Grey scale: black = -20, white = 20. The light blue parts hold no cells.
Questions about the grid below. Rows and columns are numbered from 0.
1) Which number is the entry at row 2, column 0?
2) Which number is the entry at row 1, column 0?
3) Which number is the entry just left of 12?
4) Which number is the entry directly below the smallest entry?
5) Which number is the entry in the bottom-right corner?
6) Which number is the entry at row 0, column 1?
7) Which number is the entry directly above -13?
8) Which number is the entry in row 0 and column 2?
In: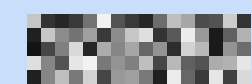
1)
-17
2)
-15
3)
-7
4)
15
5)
14
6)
-12
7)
-6
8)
-14

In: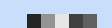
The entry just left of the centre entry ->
3
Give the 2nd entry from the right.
-10
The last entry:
-5

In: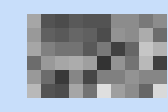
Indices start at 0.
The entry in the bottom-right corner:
14
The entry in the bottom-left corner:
9
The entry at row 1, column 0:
4
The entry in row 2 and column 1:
0
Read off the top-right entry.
2
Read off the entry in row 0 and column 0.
6
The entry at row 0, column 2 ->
-8
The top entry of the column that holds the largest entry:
-7
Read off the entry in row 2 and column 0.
6
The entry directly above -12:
-1
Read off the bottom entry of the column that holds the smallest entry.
15
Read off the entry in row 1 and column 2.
-6
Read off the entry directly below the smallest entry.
0
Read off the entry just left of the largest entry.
-2
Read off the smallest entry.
-12
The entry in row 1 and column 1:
-5
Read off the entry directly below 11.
9

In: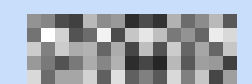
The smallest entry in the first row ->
-13
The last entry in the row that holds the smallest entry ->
-10
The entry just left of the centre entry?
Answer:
7
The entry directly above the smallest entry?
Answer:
-7
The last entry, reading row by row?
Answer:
5
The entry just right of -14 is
9
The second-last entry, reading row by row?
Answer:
-9
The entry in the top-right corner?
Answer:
-6
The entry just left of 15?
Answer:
-5
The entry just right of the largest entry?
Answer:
13
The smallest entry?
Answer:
-14
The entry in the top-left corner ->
3
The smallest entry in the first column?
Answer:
-2
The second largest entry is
18
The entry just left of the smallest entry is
-9
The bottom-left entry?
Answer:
14
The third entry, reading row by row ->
-8
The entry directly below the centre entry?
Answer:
-13
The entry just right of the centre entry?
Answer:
10
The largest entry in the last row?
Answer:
15
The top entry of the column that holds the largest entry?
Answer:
1
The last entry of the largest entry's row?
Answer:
14

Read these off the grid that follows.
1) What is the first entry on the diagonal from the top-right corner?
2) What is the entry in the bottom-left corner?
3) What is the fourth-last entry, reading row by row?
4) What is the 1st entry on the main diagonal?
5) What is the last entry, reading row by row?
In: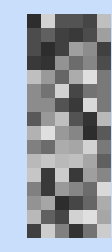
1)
10
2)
-10
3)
0
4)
-13
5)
12

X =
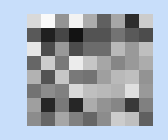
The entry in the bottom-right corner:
-5
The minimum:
-17
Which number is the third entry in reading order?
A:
3
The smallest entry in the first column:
-6
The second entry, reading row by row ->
19
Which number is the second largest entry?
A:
18
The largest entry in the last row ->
12
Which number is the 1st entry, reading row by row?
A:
14
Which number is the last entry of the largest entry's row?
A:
12
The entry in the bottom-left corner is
2
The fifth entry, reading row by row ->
7
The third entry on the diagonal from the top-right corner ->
9
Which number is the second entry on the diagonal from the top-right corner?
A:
-6
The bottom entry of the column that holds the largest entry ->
-4
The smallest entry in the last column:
-8
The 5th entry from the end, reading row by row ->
-4
